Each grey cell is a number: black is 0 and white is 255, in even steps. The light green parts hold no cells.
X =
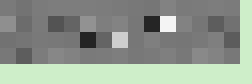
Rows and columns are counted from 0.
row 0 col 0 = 122
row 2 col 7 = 206
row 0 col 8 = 120
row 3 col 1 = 93
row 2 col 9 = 127
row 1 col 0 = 143
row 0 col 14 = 123
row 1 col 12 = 118
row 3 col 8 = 120
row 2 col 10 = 119
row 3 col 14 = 120
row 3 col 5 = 122
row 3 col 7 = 126
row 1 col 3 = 83
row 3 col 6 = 123
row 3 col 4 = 130
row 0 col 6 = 124

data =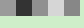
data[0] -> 154
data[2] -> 144
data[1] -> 51

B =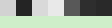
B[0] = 210
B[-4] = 233
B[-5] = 217

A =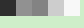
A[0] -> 46
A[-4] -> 145
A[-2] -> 205

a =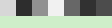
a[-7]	215
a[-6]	45
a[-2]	49

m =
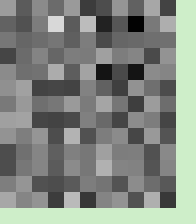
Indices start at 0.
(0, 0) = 156
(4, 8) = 20
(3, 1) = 107
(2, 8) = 106
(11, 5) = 124
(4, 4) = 93
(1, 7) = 86
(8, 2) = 149
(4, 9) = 138
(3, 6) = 159
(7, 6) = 106
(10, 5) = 119
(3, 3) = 101
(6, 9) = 156
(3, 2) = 132
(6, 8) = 61
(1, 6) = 33
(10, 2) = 134
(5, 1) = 161
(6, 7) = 117
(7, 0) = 160
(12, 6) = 132
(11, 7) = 83
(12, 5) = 55
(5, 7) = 64
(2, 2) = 108
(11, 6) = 116
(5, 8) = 146
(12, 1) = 134
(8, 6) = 125
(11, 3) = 77
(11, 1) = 149
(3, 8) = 133

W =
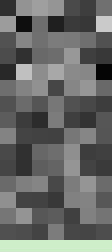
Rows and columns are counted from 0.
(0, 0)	47
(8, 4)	119
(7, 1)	60
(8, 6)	85
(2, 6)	81
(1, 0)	156
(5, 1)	131
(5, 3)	70
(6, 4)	81
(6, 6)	61
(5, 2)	145
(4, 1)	192
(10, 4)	149
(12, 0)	144
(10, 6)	58
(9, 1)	48
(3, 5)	63
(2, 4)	122
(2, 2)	112
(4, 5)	135
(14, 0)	80
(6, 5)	72
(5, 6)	105
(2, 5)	111
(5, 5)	150
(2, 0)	82
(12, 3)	56
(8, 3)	65
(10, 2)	94
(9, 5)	61
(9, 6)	64

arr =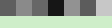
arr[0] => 95
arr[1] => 138
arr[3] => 22
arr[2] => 103

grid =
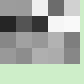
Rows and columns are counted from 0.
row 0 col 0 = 156
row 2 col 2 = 152
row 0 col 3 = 108
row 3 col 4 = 135
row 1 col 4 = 249
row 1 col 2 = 50

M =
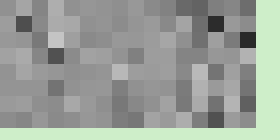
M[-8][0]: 145
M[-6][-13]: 196
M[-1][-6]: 154
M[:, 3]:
[174, 171, 196, 81, 150, 115, 140, 138]
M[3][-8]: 128
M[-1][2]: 151
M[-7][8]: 149
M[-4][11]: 137
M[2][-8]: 151
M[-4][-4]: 185
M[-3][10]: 147
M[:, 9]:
[138, 154, 156, 157, 155, 150, 145, 163]
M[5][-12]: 146
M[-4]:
[147, 165, 154, 150, 144, 146, 149, 184, 157, 155, 158, 137, 185, 116, 160, 127]
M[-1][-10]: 147
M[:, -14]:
[133, 137, 121, 134, 154, 148, 143, 151]
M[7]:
[140, 134, 151, 138, 142, 151, 147, 125, 119, 163, 154, 173, 125, 81, 155, 140]
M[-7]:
[157, 78, 137, 171, 168, 145, 148, 140, 149, 154, 137, 164, 110, 44, 153, 140]
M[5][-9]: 127
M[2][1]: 149
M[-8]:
[145, 165, 133, 174, 145, 150, 147, 143, 152, 138, 130, 105, 99, 127, 134, 109]
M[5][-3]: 154
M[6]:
[154, 157, 143, 140, 168, 153, 143, 120, 136, 145, 162, 121, 170, 114, 180, 96]
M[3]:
[162, 170, 134, 81, 139, 162, 159, 147, 128, 157, 157, 132, 132, 151, 149, 178]
